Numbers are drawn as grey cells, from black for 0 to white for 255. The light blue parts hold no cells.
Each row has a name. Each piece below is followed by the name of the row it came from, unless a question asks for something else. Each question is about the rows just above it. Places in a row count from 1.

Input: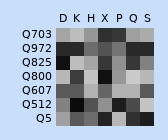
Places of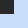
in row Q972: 1 2 6 7
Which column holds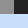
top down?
X
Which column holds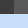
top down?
K
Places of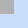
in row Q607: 3 5 6

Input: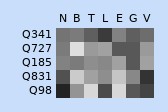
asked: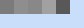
Q185
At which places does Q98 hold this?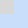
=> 3 5
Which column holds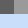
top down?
T
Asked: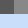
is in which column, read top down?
G
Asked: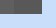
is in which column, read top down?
G
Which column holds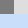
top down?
B
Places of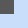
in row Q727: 5 6

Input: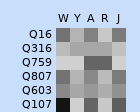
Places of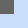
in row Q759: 3 4
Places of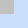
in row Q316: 5
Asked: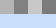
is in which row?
Q16
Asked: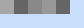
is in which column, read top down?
A
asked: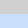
Q759

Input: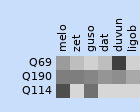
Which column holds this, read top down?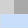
ligob
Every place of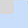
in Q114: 2 4 5 6
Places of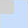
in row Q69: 3 6
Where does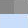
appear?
Q190
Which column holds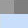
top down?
melo

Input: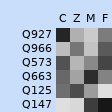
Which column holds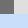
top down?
C
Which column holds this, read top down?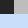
C

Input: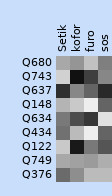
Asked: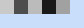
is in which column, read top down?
kofor
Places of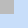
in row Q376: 3 4

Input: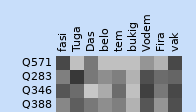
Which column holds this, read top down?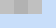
bukig
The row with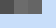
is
Q283
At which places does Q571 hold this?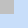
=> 2 4 5 6
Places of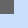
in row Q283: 9
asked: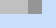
Q571

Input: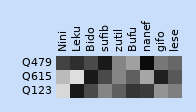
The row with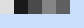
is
Q615
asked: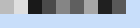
Q615

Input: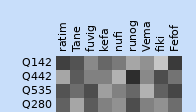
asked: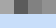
Q280
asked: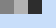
Q442
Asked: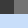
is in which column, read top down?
Fefof
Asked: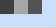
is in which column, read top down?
ratim

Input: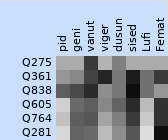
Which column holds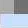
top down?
Lufi
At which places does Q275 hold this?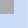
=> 1 2 6 7 8
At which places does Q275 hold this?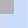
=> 4
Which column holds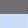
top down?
Lufi
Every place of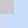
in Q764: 7

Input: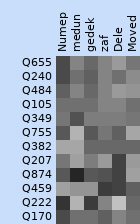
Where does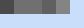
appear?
Q170
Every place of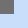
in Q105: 1 2 3 6
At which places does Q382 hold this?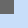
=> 3 4 5 6

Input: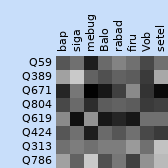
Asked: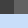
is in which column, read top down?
rabad
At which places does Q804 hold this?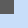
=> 4 6
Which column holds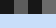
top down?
Balo
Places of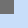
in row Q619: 7 8
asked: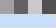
Q786
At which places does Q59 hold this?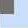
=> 2 6 8

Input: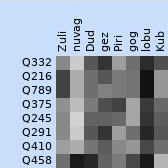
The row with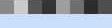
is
Q332
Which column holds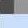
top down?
Kub
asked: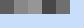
Q410
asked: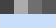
Q216
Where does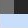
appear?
Q291

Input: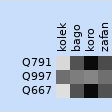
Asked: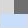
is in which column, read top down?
kolek
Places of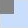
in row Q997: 3
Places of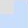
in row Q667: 1
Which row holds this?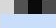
Q791

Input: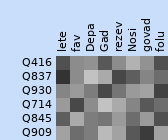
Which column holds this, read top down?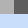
Nosi
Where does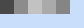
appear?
Q714
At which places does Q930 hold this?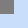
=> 3
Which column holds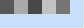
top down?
Gad

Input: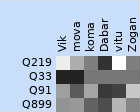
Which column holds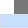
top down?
vitu
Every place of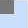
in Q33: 3 4 5 6

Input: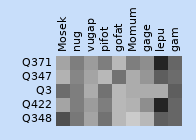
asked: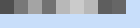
Q348
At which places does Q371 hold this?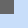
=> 9
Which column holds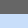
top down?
gam
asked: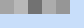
Q347
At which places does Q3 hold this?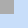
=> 3 6 7 8
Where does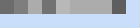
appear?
Q3
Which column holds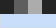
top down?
lepu

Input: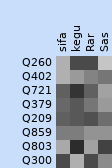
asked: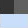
Q721
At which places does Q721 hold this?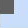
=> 1 3
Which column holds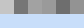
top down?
Sas
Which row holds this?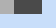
Q260
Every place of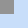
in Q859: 3 4

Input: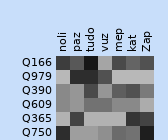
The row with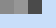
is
Q390
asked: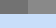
Q609
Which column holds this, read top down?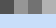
vuz
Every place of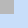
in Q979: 1 5 6 7
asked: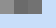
Q750
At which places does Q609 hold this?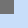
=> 3 4
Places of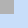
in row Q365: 1 3 4 5

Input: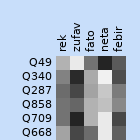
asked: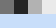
Q709
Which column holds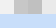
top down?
neta
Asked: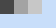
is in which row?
Q287
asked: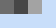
Q287
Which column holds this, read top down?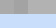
fato
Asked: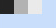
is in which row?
Q709
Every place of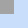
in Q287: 3

